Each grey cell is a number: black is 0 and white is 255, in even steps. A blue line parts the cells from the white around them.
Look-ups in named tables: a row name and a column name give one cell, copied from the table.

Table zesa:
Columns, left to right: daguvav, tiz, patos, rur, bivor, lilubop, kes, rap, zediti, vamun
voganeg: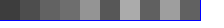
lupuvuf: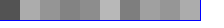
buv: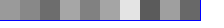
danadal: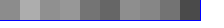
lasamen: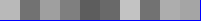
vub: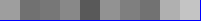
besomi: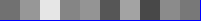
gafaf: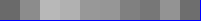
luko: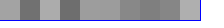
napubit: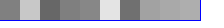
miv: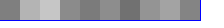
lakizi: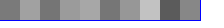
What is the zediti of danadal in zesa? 115
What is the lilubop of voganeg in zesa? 87
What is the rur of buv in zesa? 166
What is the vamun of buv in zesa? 104
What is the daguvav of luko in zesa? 163
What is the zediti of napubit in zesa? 169
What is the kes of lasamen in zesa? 195
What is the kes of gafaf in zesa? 128
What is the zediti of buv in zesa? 159

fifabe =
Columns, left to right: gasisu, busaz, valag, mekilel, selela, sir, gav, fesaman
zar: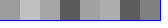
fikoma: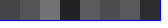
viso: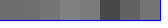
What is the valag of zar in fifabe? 165
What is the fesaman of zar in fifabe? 128
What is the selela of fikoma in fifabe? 92
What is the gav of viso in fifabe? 98
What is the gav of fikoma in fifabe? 90
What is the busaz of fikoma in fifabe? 85
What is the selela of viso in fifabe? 123
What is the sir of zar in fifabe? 174
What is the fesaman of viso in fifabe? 116

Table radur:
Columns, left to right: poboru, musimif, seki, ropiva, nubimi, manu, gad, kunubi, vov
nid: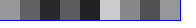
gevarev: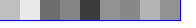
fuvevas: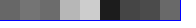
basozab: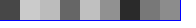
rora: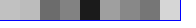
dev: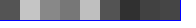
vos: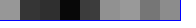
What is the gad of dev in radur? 48
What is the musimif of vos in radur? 53
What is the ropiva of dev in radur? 119
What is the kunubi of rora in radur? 118
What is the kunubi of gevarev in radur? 180
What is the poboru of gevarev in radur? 190
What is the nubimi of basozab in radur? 192
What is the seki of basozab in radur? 188
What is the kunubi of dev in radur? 65
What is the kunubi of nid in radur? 81
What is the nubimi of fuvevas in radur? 205
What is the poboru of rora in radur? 193
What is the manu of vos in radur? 145
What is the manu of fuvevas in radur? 28
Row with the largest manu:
nid

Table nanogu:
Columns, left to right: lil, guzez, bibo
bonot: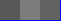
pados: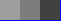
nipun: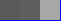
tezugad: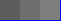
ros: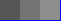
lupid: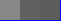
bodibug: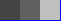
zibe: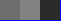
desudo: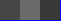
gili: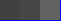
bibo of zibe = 43
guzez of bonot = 125
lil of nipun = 90
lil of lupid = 135
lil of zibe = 110
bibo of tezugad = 126
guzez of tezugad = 111
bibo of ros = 142
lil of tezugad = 93
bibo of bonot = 98
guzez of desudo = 107
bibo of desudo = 56
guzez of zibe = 130
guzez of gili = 70
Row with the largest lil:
pados

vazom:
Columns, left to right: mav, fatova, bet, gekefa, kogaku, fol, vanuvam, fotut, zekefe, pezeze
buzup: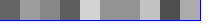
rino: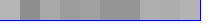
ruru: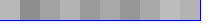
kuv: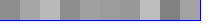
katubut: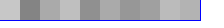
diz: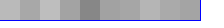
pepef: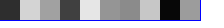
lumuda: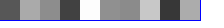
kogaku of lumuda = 253
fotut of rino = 174
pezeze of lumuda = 172
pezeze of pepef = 156
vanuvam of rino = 149
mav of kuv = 142
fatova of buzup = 157
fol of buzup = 147
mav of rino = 182
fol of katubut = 170
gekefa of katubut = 191
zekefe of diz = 170
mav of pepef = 46
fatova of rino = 142
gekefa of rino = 156
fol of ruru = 168
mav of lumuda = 87
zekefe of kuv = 129
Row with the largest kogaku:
lumuda

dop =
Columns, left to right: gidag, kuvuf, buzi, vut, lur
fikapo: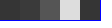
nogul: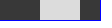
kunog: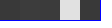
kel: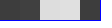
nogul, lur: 56
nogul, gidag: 56
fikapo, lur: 53
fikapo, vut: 221
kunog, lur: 57
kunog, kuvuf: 60
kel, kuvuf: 64
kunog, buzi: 59
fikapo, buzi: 85

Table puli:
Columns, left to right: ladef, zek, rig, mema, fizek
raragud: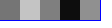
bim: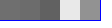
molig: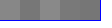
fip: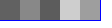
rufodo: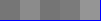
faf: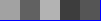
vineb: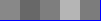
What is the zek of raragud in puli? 196
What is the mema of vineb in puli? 181
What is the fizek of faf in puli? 85
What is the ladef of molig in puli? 135
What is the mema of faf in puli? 61
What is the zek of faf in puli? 97
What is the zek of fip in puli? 136
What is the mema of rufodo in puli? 123
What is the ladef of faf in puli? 162
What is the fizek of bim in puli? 146
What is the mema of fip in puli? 206
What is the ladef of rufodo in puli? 118
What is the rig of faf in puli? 179
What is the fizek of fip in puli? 158
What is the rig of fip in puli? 92
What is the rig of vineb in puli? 126
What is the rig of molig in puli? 137
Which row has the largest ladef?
faf

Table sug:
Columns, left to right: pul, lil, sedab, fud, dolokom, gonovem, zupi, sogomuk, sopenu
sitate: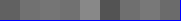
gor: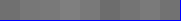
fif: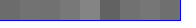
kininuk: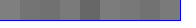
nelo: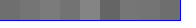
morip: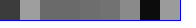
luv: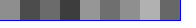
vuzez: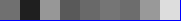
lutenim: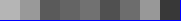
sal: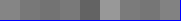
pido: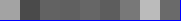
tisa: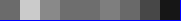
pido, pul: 163
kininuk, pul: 127
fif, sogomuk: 118
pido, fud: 96
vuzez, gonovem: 117
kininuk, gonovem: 124
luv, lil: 76
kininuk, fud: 122
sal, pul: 133
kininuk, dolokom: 103
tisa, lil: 203
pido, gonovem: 93
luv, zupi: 143
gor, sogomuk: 122
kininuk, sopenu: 122
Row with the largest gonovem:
sal

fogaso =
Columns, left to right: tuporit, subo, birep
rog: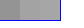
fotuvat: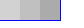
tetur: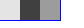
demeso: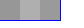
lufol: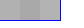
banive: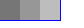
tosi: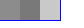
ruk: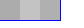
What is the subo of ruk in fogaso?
195
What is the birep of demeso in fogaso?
154
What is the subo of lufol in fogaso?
169
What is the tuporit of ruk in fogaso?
172
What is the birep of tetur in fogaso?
156
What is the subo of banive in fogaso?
151
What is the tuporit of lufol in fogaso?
177
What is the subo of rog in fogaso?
163
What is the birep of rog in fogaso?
166
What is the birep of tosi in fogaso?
201
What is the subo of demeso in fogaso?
175

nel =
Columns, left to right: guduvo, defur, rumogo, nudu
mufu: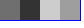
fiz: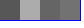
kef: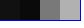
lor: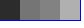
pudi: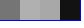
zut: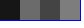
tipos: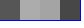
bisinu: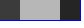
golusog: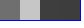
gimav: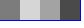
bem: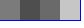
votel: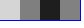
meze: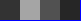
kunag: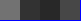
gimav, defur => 214
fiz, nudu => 114
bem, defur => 78
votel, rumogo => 30
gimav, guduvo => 124
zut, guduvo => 22
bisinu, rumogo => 183
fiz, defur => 172
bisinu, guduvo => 59
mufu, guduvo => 111
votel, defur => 127
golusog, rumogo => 62
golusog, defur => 198
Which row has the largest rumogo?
mufu

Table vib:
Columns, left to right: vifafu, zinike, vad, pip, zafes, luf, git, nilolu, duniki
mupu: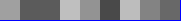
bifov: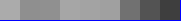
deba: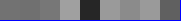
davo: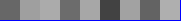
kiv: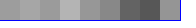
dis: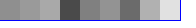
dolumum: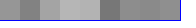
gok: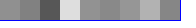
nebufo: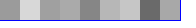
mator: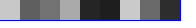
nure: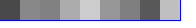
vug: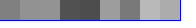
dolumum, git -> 141
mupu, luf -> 73
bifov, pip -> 166
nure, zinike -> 136
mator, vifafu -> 200
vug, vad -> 147

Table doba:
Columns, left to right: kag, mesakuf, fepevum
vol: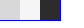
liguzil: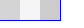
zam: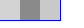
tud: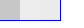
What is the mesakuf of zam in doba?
138
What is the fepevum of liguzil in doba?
204
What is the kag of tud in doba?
199
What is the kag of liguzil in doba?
212
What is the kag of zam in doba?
211
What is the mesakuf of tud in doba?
237
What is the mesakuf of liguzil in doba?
245
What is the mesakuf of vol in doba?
245
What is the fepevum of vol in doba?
44
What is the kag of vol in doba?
216
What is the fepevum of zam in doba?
201
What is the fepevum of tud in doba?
235

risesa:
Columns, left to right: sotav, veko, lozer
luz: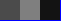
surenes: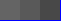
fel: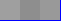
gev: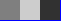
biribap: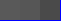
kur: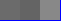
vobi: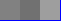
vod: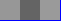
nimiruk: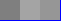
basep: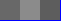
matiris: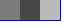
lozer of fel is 153
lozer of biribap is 74
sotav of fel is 159
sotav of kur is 107
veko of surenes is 89
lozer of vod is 154
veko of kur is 100
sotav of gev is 127
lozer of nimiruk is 150
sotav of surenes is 100
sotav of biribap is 89
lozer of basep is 93

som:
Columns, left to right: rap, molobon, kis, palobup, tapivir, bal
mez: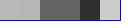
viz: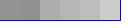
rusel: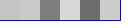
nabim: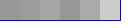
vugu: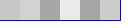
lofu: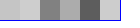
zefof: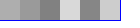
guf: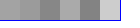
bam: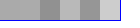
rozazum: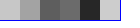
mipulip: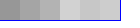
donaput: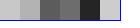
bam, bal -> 205
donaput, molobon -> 179
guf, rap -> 163
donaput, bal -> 205
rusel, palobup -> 216
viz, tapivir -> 189
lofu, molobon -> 206
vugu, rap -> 198
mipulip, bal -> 205
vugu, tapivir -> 165
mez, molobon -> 182
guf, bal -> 205
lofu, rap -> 197
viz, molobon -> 145
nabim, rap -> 152
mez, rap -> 184

